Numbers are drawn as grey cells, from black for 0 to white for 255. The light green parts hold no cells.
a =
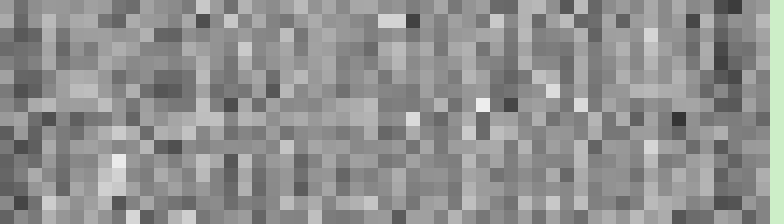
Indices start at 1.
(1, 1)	155
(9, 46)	97
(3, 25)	152
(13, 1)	102
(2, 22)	151
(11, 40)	159
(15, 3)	113
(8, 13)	120
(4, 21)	166
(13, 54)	125
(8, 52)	91
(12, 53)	99
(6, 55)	126
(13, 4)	136
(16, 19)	102
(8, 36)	116
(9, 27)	179
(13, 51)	179
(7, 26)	139
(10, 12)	176
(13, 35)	157
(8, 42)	218
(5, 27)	127
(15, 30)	118
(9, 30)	218
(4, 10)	161
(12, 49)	130
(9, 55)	103
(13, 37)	126
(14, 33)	119
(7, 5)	159
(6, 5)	161
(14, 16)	130
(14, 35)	155
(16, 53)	152
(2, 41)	187

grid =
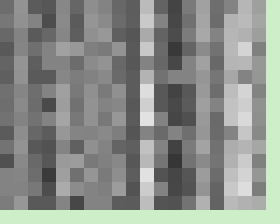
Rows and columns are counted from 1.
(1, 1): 109
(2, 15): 165
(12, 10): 87
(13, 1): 131
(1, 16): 110
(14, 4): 77
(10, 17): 131
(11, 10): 95
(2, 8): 138
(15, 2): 151
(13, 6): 112
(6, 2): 146
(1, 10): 93
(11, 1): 115
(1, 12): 99
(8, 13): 73
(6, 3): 90
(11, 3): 88
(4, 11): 200
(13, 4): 59
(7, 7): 144
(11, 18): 180
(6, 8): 137
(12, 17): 177
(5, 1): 100
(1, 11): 187
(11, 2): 147
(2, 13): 71
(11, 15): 163
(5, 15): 161
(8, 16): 131
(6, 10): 92
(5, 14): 131
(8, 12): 88
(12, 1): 81
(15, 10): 91
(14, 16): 100

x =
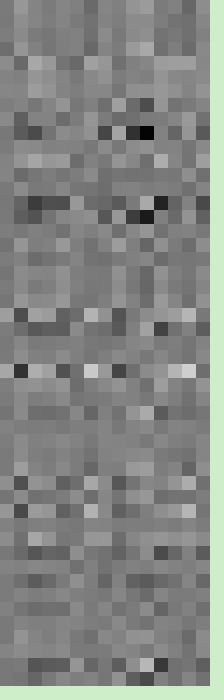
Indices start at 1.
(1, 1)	122
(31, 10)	131
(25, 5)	126
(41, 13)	130
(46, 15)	139
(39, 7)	150
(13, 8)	111
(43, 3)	125
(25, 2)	134
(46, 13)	124
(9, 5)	108
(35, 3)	147
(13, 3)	118
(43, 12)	133
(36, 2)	139
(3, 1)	125
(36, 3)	113
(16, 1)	121
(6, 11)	127
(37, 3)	155
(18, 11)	102
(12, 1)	131
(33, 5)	130
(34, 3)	131
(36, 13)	115
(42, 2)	111
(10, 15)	89
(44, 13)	120
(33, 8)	130
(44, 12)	101
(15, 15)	73
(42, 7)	125
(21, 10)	120
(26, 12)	134
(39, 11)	143
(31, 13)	131
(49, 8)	118
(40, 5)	98
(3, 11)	143
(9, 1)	137

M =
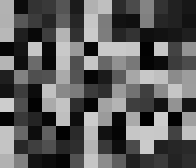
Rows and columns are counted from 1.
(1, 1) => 178
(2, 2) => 88
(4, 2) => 20
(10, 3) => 13
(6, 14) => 157
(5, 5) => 194
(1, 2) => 11
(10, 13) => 66
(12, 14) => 46
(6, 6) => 84
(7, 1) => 19
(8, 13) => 147
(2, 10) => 15
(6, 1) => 31
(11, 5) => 38
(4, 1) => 5
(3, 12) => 18
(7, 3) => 12
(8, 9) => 180
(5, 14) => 76
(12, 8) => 140
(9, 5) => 191
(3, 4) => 62
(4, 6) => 153
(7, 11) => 63
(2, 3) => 60
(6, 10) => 167
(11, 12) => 32
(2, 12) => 38
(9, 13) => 1
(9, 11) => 0
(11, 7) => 180
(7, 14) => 158
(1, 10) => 75
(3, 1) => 184
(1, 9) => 44
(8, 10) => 62
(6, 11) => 200
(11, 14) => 41

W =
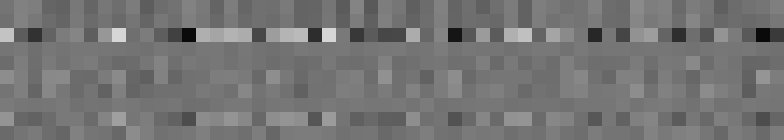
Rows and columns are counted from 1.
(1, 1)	116
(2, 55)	109
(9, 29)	94
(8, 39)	116
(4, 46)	117
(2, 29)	113
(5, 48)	120
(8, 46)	116
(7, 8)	98
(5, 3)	110
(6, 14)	113
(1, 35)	96
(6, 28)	145
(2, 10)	117
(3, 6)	133
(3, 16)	165
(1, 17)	125
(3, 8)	151
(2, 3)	120
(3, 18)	172
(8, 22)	115
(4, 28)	120
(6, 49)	114
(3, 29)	72
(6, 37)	118
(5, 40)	109
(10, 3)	122
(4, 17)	113
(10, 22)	124
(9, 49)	91
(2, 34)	110
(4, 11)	113
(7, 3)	101
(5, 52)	120
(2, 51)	115
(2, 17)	121
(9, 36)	106
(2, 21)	118

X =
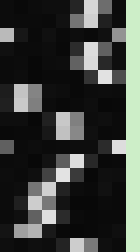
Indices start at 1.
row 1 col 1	12
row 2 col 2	11
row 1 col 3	12
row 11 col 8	43
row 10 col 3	10
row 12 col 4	18
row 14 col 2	14
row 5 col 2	12
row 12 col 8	9
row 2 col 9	12
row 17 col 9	15
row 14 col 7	10
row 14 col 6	12
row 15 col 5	19
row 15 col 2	32
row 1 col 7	215
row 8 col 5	9
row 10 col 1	9
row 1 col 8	109
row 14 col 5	34
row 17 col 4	25
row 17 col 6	8
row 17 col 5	9
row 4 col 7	220
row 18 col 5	35
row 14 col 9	10
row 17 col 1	20
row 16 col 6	11
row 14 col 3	118
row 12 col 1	11
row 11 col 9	221
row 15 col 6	8

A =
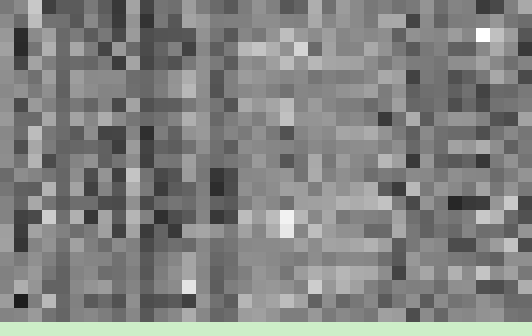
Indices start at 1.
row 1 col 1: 121
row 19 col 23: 141
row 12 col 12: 119
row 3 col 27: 136
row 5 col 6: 107
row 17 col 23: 190
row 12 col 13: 117
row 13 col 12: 73
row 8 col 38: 126
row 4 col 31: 120
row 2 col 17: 128
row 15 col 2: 101
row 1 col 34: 128
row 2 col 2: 107
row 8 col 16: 117
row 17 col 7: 123
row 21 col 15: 137
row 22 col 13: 90
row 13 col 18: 136
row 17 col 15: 165
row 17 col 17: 124
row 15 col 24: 162
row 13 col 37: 125
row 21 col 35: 81
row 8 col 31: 107
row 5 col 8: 122
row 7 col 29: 145
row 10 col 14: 146
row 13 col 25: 143
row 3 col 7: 92
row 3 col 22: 153
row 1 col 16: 106
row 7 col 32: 113
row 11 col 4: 124
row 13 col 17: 75
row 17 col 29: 170
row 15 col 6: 110
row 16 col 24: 167
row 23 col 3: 154
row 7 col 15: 141
